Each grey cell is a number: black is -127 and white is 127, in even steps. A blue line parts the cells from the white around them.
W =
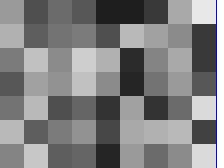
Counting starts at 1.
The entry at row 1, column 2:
-48
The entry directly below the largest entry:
-70
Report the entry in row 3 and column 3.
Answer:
11
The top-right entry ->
104
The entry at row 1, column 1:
26
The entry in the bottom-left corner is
4
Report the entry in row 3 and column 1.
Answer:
-4
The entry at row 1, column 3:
-20
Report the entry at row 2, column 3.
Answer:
-12
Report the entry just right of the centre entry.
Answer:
-90
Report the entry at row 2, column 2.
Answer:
-33
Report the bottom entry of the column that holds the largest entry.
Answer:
90
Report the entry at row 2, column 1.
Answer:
49
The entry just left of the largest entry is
41
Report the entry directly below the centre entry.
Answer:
-76
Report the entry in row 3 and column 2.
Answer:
65
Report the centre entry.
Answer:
11

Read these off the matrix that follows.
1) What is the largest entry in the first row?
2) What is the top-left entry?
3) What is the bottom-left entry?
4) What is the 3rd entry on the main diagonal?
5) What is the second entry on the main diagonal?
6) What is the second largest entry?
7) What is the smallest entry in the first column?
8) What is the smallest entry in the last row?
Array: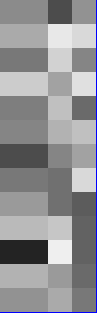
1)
18
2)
11
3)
18
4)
82
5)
42
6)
104
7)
-92
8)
-7

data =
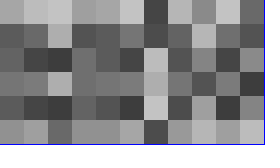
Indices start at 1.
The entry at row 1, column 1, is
38
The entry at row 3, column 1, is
-28
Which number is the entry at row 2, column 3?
46
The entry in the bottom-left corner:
17
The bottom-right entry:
60
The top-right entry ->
-22
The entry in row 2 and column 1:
-36
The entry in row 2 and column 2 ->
-22

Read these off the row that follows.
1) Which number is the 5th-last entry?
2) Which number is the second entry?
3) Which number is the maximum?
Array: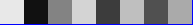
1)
84
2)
-110
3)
104

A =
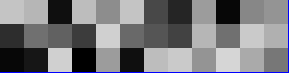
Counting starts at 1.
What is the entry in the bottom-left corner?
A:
-120
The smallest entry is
-127
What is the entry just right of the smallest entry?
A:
28
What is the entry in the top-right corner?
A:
20
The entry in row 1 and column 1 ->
68
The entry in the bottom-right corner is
-8
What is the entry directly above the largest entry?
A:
-15
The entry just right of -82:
-15

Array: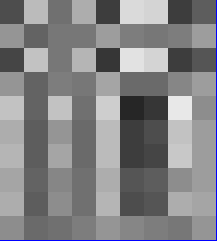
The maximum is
104
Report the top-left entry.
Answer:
-50
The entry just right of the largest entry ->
13
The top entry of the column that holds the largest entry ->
-66
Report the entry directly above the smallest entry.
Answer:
-21
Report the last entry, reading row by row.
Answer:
21
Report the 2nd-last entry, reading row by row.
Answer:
-8
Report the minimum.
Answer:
-89
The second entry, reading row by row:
59
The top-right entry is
-34
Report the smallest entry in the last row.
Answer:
-21
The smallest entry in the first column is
-58
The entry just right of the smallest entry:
-73
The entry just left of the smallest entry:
78
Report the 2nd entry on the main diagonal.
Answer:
-28
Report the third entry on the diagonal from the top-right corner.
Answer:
84
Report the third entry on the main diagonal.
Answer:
-8
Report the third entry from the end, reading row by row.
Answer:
-2
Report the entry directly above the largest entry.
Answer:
6
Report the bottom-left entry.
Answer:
13
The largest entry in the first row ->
90
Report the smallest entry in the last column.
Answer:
-42
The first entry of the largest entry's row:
66
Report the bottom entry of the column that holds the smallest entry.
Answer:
6
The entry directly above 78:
37

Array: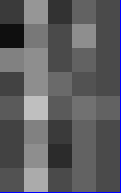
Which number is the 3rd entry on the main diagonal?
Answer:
-53
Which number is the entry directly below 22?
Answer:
-7
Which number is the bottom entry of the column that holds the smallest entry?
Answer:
-45
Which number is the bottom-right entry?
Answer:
-53
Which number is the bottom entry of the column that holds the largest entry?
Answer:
43
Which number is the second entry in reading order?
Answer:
22
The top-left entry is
-69
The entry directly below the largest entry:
1
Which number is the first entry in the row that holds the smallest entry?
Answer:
-112
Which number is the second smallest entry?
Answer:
-84
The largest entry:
63
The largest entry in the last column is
-29
